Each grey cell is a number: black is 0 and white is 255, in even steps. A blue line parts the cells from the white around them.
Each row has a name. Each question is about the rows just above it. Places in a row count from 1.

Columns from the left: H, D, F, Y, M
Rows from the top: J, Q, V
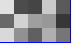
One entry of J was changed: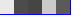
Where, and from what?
1, [225]
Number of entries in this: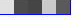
5
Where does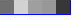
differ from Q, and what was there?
1, [104]
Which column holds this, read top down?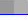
Y
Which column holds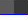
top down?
M
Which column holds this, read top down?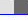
H

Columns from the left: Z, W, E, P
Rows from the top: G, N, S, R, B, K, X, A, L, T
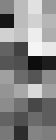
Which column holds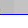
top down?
W
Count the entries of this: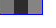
3

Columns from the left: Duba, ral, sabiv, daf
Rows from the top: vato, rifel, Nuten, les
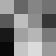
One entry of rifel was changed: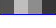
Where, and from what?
1, [89]
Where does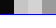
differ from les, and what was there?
3, [219]
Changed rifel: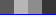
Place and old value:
2, [190]
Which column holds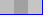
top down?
ral
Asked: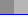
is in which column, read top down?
sabiv
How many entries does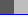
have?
2
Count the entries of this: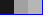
3

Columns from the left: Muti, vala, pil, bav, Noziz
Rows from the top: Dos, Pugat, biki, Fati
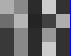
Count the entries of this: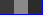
3
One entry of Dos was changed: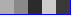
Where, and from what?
5, [50]
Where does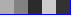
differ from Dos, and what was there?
2, [137]

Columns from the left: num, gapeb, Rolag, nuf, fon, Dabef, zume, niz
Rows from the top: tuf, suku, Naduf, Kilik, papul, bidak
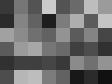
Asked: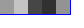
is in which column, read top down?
niz
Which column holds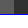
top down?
num

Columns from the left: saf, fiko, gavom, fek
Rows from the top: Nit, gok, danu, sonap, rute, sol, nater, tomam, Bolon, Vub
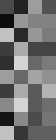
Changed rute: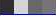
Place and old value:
4, [123]
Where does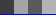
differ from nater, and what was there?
2, [171]

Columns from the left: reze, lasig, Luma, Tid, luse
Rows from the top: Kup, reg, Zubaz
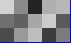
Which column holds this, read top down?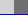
reze
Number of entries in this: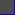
1
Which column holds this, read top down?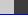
Tid
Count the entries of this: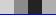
4
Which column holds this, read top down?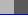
luse

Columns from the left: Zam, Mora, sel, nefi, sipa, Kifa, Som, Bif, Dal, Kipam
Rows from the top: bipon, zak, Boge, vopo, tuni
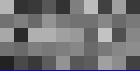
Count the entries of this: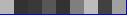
9
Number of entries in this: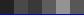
6
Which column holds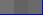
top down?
Som

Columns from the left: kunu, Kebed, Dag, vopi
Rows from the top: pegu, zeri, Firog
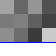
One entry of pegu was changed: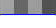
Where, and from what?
3, [149]
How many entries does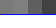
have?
4

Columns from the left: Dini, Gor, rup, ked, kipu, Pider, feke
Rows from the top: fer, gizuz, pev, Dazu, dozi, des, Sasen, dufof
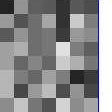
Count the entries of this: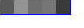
5
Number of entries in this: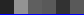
6

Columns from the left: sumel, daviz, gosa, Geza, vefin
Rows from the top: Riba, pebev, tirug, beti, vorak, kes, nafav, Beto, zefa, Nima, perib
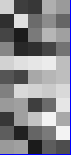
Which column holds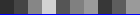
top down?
sumel
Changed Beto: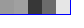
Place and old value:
3, [62]
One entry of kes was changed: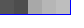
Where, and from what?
2, [69]
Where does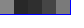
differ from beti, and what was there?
5, [115]
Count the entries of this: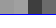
4
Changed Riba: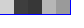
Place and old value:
4, [175]

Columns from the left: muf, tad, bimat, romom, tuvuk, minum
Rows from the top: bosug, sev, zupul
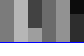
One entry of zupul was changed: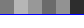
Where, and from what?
3, [158]
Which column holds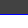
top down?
bimat
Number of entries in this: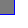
1
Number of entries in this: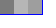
3

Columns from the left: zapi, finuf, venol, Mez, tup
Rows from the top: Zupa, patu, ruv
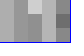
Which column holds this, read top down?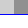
venol
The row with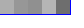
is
patu

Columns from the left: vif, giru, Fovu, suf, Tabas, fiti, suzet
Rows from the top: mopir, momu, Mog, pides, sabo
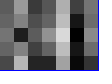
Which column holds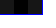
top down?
fiti
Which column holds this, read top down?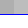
Tabas
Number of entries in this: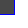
1
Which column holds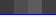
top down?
Fovu

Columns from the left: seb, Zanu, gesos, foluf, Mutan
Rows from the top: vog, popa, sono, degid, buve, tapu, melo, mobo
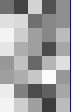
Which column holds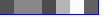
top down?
foluf
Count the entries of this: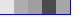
5
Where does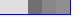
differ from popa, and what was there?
2, [217]
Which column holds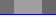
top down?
gesos

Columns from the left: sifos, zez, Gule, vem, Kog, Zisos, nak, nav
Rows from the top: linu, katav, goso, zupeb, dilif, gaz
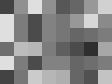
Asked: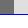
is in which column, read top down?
sifos
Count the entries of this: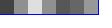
7
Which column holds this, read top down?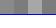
nav

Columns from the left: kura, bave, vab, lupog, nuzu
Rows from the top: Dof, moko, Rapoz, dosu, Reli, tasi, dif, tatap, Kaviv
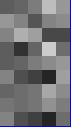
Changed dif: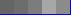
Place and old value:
3, [117]
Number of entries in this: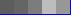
5
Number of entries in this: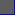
1
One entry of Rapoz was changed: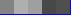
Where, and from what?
5, [72]

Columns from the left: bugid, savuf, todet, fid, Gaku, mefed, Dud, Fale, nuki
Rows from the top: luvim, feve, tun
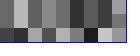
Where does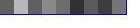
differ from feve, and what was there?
1, [103]
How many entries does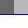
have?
2
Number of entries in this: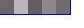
5
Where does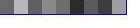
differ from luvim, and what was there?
6, [49]

